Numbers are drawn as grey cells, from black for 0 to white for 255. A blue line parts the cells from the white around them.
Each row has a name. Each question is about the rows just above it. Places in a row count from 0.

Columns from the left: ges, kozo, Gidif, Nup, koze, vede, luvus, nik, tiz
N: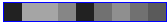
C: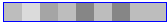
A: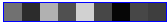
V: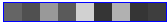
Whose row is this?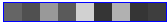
V
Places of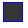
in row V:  5 7
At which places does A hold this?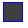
8
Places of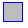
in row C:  0 3 5 7 8

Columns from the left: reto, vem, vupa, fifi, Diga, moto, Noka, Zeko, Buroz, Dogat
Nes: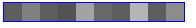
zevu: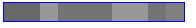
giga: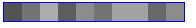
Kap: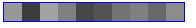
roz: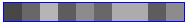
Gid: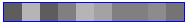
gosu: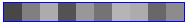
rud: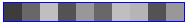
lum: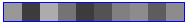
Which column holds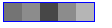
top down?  Diga
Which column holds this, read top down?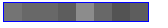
Buroz
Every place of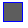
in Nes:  0 2 6 8

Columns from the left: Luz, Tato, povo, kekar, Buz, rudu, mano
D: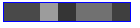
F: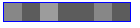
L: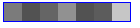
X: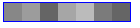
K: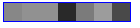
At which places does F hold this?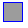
2
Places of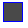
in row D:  0 1
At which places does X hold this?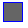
2 6
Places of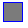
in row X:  5
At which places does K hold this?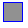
1 2
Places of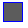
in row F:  1 3 4 6

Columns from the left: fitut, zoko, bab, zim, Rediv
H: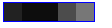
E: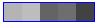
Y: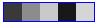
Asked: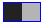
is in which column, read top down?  fitut
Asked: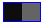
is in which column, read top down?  bab
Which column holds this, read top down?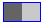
bab

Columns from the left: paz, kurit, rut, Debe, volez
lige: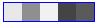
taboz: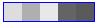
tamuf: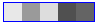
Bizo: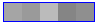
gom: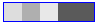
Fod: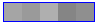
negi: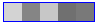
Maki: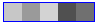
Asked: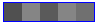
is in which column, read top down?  Debe
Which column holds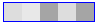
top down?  paz
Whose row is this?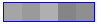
Fod

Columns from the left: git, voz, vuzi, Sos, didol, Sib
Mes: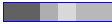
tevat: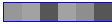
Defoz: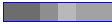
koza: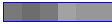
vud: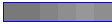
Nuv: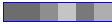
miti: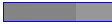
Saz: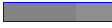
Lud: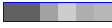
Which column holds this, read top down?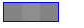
vuzi
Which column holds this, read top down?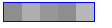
Sib
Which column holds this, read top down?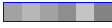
Sos
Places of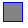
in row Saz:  0 1 2 3
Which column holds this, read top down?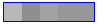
didol
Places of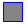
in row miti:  0 1 2 3

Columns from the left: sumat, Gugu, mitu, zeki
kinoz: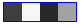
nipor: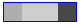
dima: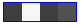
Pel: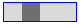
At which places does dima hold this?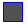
3
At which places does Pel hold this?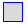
0 2 3
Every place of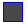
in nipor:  3
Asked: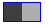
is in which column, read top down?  sumat
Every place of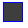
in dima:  0 2

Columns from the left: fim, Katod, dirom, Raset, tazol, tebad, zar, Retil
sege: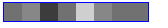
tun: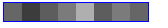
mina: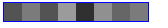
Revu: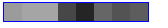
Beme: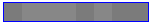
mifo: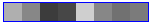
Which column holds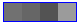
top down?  fim
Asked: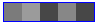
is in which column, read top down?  Raset
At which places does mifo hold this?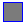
7
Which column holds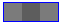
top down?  Retil
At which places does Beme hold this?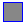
1 2 3 5
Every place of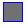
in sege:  0 3 6 7

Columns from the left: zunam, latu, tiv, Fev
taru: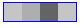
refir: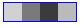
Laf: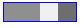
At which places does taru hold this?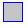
0 3
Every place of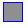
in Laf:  0 1
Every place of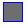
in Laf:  3
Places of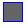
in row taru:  2
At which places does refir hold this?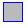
3
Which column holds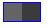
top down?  tiv

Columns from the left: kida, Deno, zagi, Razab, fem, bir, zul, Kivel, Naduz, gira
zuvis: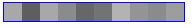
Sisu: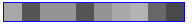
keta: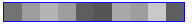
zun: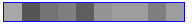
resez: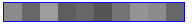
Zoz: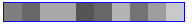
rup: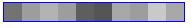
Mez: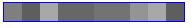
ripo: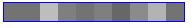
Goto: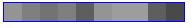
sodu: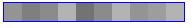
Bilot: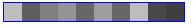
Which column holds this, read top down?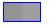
Razab
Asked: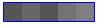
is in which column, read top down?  bir
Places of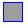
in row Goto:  6 7
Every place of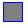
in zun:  3 8
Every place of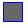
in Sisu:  8
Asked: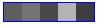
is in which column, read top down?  gira

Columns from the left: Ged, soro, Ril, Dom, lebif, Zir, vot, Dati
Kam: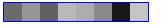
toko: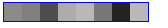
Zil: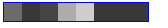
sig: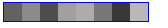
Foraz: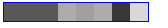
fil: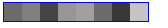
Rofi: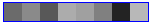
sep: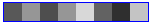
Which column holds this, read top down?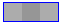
Dom
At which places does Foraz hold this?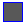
0 1 2
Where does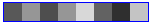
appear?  sep
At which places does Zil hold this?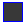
1 5 6 7
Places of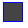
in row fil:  2
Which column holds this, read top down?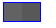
Ged

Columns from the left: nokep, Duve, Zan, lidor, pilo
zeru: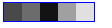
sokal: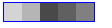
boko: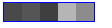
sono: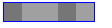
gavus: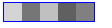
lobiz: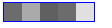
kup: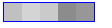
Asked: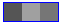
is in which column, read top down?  Duve
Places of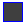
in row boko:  2
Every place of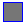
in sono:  0 3

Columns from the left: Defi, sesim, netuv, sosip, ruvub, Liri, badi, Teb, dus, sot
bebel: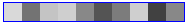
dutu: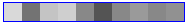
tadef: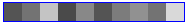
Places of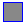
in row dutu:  4 6 8
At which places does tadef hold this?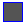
0 5
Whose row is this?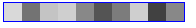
bebel
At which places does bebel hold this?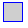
3 7

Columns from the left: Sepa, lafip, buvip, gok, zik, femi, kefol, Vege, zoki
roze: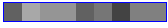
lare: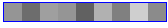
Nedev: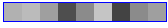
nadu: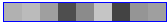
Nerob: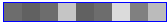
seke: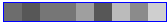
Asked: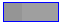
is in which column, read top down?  buvip
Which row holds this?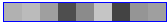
nadu
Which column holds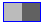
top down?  lafip
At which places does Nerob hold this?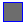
0 2 5
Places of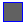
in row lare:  4
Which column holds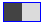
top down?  kefol

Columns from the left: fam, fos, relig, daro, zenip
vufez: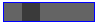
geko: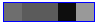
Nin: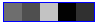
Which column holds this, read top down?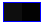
daro
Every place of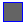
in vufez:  0 2 3 4
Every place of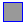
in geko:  4

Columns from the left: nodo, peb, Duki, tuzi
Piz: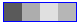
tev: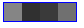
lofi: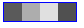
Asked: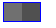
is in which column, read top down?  tuzi
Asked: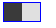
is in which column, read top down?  Duki

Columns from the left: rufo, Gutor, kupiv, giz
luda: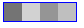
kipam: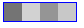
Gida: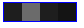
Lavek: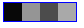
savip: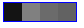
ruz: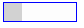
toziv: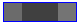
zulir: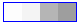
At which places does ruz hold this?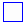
1 2 3
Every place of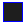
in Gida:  0 2
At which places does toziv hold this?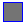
3
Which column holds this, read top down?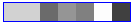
Gutor

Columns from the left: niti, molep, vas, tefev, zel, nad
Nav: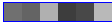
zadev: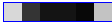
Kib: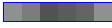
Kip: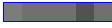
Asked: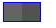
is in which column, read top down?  zel
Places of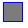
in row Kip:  0
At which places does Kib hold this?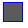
3
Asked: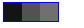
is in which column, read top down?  vas
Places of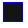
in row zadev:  2 3
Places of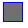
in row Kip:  1 2 3 5

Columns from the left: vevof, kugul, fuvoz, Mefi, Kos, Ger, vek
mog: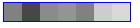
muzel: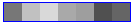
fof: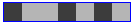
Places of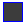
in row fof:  0 3 5
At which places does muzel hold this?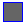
6

